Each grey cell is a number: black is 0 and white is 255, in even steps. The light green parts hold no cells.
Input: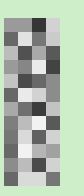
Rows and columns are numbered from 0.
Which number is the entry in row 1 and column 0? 104
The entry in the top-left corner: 154
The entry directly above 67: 89
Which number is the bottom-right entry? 118
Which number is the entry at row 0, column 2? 54
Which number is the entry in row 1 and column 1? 226
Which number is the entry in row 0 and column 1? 154
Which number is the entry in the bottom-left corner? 104
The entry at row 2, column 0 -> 188

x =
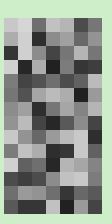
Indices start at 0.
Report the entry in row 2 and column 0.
54
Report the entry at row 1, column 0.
173
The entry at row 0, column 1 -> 214
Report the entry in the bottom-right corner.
68
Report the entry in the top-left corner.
200
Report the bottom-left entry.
89
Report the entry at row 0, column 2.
111
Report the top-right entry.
118
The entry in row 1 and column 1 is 208
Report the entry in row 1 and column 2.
46

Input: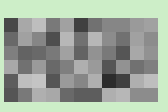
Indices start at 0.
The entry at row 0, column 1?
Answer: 168
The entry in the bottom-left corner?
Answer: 85
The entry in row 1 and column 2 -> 134
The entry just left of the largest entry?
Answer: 190
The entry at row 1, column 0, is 105
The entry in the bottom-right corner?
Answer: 140
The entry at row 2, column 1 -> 99
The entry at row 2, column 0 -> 127
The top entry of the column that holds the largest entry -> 190
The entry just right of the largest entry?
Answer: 85
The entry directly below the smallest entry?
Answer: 175
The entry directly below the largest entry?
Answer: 175
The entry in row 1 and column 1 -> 161
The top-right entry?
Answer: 161
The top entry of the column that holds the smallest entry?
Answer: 134
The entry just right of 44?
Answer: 64
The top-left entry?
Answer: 72

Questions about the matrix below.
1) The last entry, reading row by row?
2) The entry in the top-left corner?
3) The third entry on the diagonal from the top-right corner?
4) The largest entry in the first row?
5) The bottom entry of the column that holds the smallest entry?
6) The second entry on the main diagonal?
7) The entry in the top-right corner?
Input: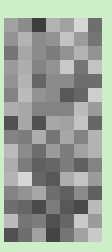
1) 201
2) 161
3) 147
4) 214
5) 161
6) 179
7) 110

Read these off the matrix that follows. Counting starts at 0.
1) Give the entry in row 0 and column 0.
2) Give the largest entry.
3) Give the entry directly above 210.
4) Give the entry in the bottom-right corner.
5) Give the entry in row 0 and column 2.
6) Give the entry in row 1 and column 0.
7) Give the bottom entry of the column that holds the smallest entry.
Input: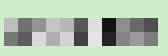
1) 189
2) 228
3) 183
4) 125
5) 148
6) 119
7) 35

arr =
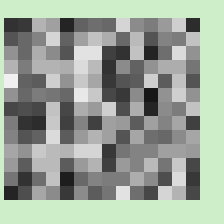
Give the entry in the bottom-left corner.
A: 36
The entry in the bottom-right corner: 71
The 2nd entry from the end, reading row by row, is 179
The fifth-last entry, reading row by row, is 110
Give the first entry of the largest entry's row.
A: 240
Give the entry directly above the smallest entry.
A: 207
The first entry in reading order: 50
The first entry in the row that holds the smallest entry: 146
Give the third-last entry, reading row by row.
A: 213
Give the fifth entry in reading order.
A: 36
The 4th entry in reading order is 160
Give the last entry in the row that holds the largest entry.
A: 84
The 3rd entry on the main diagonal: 173
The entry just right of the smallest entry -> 146
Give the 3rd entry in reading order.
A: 179
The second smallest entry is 29
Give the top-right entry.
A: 44
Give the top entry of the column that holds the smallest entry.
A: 124
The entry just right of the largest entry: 98
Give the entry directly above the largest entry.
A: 179
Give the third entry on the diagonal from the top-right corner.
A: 110
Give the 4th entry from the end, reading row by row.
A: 71

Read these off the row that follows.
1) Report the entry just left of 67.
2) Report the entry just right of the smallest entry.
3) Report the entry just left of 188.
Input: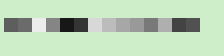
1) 175
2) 52
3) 216

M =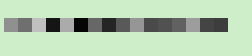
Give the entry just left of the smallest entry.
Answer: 171
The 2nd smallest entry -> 21
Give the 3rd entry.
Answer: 192
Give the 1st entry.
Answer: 144
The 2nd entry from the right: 68
